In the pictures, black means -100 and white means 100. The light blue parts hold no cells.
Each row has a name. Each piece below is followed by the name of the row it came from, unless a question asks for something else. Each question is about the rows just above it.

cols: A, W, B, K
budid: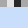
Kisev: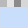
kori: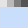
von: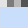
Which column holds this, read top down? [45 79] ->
A
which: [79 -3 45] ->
von
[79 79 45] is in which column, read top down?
W
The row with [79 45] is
kori
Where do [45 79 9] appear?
Kisev

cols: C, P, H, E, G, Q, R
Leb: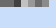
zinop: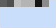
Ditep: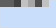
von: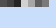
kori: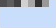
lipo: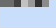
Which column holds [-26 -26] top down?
C
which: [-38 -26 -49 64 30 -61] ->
kori
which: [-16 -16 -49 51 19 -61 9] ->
lipo
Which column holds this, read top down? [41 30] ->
G
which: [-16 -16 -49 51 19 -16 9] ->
Leb
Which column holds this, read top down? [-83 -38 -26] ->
Q
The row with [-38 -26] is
kori

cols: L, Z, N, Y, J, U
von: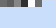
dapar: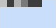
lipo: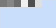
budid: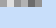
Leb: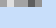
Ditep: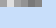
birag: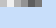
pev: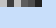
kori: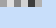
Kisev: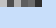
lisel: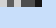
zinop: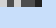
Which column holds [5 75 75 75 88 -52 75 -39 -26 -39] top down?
Z
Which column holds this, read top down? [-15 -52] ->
U
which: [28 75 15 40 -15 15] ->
budid
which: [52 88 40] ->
birag
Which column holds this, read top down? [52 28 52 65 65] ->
L

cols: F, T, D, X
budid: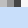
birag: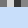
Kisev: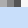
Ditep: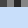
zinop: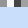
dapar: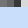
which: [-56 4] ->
birag
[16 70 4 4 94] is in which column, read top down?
T

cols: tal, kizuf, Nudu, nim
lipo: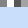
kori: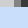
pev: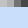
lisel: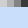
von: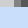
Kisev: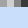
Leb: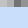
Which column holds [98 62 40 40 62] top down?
kizuf
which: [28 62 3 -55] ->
Kisev
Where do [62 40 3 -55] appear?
lisel
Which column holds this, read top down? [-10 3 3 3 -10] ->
Nudu
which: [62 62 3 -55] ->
kori
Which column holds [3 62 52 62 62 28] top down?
tal

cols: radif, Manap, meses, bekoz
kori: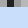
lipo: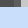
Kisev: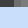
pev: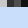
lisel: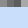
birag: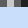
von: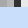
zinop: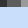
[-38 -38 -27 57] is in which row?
lipo
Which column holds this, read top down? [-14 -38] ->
meses
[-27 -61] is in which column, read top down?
meses
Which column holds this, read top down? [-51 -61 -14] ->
Manap
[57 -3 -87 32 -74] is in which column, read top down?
bekoz
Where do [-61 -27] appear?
zinop

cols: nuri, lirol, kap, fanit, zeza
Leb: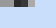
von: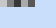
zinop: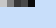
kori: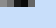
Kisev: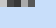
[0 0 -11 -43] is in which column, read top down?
lirol
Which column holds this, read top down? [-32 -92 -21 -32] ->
zeza
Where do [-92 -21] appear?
kori
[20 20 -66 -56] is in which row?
Leb
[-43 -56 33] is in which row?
Kisev
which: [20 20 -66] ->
Leb

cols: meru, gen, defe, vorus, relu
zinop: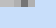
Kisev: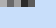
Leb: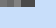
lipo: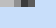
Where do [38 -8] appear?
zinop
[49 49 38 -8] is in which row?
zinop
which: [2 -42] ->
Leb
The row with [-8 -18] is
Leb
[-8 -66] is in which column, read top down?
vorus
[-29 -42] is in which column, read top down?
relu
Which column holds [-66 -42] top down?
vorus

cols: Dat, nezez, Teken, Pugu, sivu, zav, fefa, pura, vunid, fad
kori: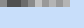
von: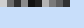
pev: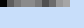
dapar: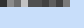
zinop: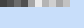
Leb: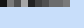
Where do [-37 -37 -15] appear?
kori
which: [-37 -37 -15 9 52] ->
kori
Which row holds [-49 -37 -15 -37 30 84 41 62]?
zinop

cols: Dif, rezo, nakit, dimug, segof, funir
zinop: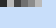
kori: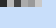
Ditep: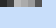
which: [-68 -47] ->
Ditep
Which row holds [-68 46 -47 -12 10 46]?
zinop

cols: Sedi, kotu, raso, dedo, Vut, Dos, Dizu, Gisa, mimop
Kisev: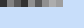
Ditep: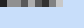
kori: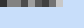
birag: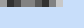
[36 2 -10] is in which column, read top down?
Gisa
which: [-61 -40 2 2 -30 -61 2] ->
birag
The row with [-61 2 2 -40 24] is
kori
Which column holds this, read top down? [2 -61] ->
kotu
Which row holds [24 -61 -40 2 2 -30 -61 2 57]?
birag

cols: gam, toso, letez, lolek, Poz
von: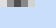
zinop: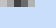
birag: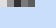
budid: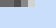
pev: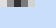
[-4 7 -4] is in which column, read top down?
lolek
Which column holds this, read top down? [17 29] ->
toso
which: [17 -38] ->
von
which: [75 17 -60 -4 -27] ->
birag
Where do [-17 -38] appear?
budid
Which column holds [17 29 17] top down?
toso

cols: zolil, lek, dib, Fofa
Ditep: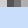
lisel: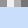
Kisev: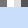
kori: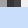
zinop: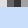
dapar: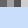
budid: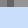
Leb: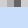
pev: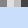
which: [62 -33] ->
Ditep
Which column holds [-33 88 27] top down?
Fofa

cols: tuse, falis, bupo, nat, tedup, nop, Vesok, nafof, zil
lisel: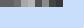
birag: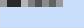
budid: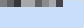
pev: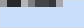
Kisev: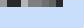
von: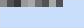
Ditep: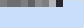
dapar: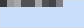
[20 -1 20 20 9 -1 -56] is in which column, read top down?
tuse
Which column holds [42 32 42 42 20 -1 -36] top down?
nat
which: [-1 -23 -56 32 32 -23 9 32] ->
budid
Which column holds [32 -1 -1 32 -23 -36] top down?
tedup
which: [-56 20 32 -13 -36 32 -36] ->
von

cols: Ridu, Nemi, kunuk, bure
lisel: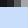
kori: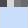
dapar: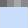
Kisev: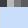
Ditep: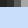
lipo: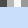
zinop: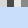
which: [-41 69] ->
kori
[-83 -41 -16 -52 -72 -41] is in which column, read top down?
Ridu
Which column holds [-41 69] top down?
Ridu
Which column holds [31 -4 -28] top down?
kunuk

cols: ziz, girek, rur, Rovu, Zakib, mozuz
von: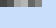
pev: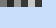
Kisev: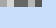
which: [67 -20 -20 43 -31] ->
Kisev
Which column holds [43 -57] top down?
Rovu
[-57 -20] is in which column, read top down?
Rovu
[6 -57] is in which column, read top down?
mozuz
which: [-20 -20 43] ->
Kisev
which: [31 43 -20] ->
von
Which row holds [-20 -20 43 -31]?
Kisev

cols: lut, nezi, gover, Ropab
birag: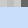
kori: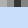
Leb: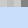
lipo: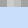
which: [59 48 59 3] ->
Leb
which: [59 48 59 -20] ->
birag
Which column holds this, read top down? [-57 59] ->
gover

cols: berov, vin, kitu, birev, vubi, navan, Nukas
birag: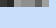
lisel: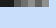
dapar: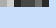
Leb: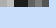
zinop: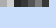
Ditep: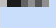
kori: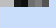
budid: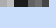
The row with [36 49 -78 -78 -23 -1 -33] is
Leb
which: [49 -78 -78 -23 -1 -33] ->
Leb
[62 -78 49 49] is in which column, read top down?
vin
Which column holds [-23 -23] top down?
navan
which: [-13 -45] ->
budid
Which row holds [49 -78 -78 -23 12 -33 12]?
Ditep

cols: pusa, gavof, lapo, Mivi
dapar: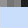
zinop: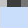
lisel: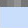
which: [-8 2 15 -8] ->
lisel
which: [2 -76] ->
dapar
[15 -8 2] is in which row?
dapar

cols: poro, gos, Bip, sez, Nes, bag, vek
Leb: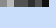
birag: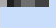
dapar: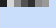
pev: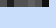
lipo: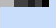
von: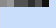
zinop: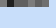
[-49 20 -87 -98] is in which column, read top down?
vek
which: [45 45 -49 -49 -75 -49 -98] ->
lipo
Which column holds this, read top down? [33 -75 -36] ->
poro

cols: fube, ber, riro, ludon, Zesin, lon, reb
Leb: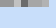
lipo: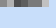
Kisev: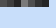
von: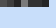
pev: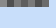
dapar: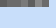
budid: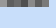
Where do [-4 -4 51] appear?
lipo
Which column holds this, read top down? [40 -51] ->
ber
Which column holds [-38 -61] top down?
Zesin
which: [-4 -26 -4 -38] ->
pev
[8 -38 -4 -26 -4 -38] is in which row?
pev

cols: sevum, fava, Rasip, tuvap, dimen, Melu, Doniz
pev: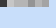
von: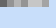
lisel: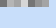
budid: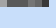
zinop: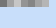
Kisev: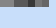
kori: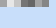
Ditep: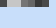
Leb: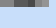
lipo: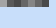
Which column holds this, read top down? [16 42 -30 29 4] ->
fava
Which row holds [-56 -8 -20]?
Kisev
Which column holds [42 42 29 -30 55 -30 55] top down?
Rasip
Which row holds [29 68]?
lisel

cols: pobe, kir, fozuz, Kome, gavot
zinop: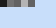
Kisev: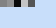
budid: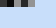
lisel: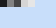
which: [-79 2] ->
lisel
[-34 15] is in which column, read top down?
gavot
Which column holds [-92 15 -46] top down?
fozuz
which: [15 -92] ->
Kisev
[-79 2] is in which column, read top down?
pobe

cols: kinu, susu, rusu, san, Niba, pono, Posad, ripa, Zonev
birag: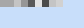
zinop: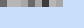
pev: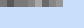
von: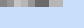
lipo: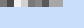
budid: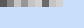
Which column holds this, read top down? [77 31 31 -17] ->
pono
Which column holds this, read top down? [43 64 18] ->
san
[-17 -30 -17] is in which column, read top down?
Posad
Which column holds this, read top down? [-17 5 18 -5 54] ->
Niba
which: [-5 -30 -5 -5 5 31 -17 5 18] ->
pev
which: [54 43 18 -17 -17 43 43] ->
von

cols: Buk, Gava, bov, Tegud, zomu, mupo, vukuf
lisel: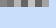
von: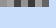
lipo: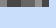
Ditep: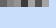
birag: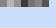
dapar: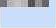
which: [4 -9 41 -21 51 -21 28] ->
lisel
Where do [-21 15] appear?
lipo

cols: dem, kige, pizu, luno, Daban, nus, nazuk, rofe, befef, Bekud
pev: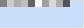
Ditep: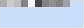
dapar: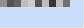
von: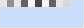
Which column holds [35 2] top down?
befef
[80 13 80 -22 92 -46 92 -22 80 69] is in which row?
von
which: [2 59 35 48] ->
pev

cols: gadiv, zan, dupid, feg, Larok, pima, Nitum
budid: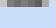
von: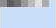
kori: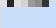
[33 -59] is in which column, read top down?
Nitum
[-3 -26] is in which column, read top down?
zan

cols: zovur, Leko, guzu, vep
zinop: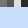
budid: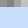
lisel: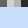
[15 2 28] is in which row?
budid
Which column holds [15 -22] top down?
zovur

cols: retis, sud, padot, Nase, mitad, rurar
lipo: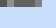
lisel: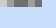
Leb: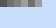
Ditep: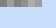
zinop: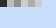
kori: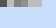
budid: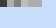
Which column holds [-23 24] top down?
mitad
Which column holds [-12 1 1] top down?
padot
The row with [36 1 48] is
budid
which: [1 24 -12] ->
Leb

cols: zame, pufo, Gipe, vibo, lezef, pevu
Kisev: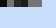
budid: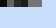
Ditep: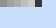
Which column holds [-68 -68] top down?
Gipe
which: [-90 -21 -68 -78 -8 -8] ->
budid
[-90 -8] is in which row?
Kisev
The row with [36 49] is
Ditep
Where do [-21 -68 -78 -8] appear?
budid
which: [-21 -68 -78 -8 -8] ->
budid

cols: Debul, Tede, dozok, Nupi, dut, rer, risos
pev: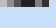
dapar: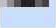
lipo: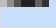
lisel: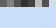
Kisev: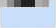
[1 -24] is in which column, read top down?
rer
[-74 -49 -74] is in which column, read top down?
dut
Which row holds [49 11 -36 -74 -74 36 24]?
Kisev
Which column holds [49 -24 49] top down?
Debul

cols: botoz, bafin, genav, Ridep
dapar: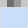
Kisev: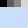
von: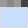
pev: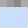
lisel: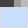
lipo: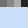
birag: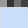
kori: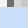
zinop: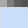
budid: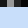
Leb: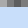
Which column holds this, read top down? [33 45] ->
Ridep
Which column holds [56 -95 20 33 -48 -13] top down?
botoz
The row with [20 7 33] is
pev
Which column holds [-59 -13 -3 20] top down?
bafin
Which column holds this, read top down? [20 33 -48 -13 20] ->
botoz

